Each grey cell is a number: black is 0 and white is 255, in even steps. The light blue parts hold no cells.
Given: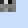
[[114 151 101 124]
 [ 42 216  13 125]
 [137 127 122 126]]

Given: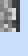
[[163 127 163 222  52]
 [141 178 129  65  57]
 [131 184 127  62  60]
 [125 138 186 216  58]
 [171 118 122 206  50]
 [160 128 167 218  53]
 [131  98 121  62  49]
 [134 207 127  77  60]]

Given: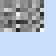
[[156 215 203 156  34 129 130 143 186  75 245]
 [148 127 129 148 169 141 145 117 173 150  99]
 [145 123 118 145 195 134 151 110 189 154  80]
 [157 212 189 157  70 118 123 162 153  86 213]
 [131  81 107 131 237 163 167 114 140 178  43]
 [156 134 136 156 197 149 168 122 198 147 102]
 [115 147  65 115  40  56  67 159  74 109 188]
 [131 101  85 131 219 128 147 121 158 177  55]]

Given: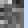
[[112  92 112 108 147 112]
 [178 160 215  70  33  66]
 [143  93 103  96  71  58]
 [ 45  79  86 154 137 127]
 [125  94 112  85  90 110]
 [ 67  90  86 108  85 110]
 [187 141  80 115  96 109]]

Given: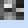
[[ 80 145 163 131  77  68]
 [ 82 150 177 132  38  37]
 [ 91 235 224 104  26  22]
 [107  50  39  85 177 191]
 [103 124 140 106  47  39]]

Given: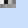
[[133 155 148 158]
 [233  29 181 124]]

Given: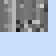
[[109 115 148 184  24 114 135 197 102  66 165 100]
 [109 174 143 184 110  99 121 115 102 135 136 100]
 [109 115 141 184 114 157 115 115  93 158 202  71]
 [109 135 166 184 110 114 121 115 117 135 108  58]
 [109 115 143 184 110 114 121 115 102 135 108 100]
 [109 115 140 184 110 114 121 115 102 135 108 100]
 [109 115 138 184  51 114 153  47 182 193 108 100]
 [109 147 157 184 110  69 183 116 102 123  82 107]]

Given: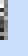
[[ 37 141]
 [222 135]
 [250 118]
 [ 51 141]
 [216 115]
 [ 98 179]
 [ 67 126]
 [ 83 131]
 [ 35 138]
 [152 164]]
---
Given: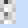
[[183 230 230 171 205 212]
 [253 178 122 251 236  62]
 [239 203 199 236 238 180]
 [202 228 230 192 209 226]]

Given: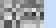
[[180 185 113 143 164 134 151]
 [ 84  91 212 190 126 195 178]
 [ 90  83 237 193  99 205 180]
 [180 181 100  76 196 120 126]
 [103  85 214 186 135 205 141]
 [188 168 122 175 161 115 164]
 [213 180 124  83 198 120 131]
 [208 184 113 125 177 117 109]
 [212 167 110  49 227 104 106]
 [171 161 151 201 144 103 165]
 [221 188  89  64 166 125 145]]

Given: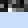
[[ 28 134  23]
 [ 29   2  17]
 [250 119  67]
 [151  34 128]
 [101  39  54]
 [110  20   4]
 [ 52  67 110]]

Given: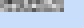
[[192 138 156]
 [160 177 115]
 [119 167  63]
 [171 212 132]
 [117 157 132]
 [157 114 126]
 [128 179 194]
 [139 151 102]
 [ 88 222 143]
 [134 165  97]
 [153 161 140]
 [131 154 184]
 [129 171 212]
 [148 214 130]
 [167 176 148]
 [110 159 150]]

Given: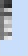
[[128 121 126 121 126 127  90 120  85  95]
 [220 136 216 178 219 184  82 187  47  60]
 [233 114 229 181 206 179  81 206  38  55]]

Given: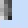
[[219 183 165 185 191]
 [141 118 121 128  96]
 [ 35  78  98  75  71]]

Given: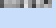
[[ 83  93]
 [160 180]
 [161 168]
 [155 184]
 [143 161]
 [ 88 122]
 [227 210]
 [149 153]
 [ 64  98]
 [180 205]
 [149 166]
 [186  53]
 [162 140]]
